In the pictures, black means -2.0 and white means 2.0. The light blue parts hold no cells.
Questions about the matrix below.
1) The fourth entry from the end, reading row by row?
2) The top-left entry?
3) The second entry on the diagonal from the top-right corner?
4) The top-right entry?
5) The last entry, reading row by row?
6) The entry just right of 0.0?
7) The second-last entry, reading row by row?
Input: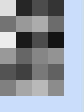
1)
0.0
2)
1.5
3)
0.7
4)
-1.2
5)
0.2
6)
0.6
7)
0.9

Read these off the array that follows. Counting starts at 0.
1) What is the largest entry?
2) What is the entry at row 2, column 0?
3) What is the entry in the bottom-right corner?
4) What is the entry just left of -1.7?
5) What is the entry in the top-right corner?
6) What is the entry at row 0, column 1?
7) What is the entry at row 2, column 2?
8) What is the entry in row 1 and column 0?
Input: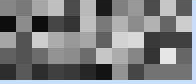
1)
1.6
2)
0.6
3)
-0.2
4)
-1.4
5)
-0.6
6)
-0.1
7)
1.2
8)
-1.8

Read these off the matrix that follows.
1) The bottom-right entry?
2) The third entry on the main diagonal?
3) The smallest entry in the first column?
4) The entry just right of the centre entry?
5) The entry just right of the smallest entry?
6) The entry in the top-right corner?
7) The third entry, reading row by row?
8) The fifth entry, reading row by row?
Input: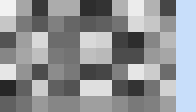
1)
0.5
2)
1.4
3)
-1.4
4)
0.9
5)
-0.5
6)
-0.9
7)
-1.1
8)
0.7

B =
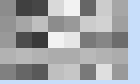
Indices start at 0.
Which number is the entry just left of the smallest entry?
-0.8
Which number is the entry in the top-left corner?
0.2
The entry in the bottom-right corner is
0.4
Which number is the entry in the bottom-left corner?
0.0
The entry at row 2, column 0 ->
0.4
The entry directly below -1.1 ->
0.8
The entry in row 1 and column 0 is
0.3
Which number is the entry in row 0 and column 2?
-0.9
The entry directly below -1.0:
0.6
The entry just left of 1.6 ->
1.8
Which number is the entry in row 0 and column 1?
-1.0

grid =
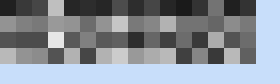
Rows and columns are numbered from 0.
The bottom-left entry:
0.9
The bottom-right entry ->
-0.5
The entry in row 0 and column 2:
-0.9
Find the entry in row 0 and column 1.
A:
-1.1
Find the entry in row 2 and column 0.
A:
-0.7
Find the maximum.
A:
1.6
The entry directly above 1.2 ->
-0.5
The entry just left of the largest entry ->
-0.8
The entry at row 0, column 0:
-1.5
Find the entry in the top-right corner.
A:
-1.2
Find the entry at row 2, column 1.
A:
-0.8
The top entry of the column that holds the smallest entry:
-1.6
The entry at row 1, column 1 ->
0.0
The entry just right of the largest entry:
-0.6
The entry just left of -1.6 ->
-1.4
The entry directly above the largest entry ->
0.4
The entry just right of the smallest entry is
-1.2
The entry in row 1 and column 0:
0.3

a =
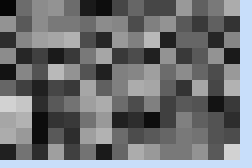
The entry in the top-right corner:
0.7
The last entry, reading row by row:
1.3
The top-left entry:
-1.9
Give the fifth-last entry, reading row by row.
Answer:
-0.1
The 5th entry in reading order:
-0.3
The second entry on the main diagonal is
-0.6
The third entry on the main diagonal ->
0.5
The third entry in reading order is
0.2
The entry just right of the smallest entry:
-0.3
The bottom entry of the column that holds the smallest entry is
-1.5
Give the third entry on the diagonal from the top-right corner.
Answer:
-0.4

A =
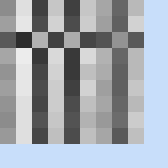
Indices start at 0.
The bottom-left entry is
0.4
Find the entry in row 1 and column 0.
0.5
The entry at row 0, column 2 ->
-1.0
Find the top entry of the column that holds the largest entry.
1.5
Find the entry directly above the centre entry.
-1.1
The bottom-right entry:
1.0
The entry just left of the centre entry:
1.3
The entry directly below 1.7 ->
1.6
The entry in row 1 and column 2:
-0.8
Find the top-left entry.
0.2
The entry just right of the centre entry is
1.0
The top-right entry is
0.9
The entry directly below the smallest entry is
1.7
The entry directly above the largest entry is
-1.3
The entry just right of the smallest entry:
0.8
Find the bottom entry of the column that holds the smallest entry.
1.5

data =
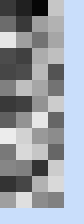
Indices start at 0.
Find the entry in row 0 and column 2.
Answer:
-1.9
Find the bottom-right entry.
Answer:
0.0
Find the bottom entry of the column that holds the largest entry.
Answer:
0.5
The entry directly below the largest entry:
-0.1
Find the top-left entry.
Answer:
-1.1
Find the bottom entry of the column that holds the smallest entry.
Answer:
0.2
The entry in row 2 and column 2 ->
-0.2
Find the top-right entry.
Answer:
1.1
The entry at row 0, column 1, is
-1.5
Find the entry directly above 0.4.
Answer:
1.6
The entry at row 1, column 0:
-0.3
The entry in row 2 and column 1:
0.5
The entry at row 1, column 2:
0.5
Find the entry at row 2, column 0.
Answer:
1.6

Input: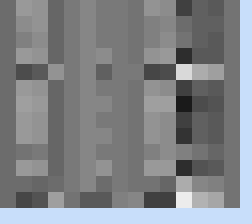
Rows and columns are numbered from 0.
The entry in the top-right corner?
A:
-0.2
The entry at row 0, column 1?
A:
0.4
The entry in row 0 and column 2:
0.3
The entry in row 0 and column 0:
-0.3
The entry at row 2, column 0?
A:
-0.3
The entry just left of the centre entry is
0.1
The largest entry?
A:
1.7
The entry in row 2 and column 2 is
0.2
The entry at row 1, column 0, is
-0.3
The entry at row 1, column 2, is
0.3
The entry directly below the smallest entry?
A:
-1.0
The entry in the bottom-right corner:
-0.2
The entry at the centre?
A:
-0.1
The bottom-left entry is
-0.3
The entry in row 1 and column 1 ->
0.2
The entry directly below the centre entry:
-0.1
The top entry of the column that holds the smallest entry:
-1.0

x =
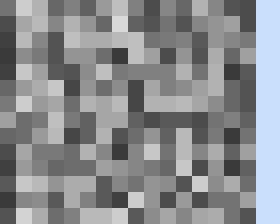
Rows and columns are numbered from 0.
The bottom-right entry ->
-0.7
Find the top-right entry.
-0.8
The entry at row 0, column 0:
-0.2
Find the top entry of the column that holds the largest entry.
1.0
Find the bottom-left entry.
-0.7
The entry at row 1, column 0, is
-0.8
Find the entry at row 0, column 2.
0.8
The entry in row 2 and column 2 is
0.1
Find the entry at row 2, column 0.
-1.0
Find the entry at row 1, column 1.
0.6
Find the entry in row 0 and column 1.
1.2
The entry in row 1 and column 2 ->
0.9
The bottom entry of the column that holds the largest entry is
1.2
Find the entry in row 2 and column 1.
0.9
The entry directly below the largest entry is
0.9
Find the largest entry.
1.4
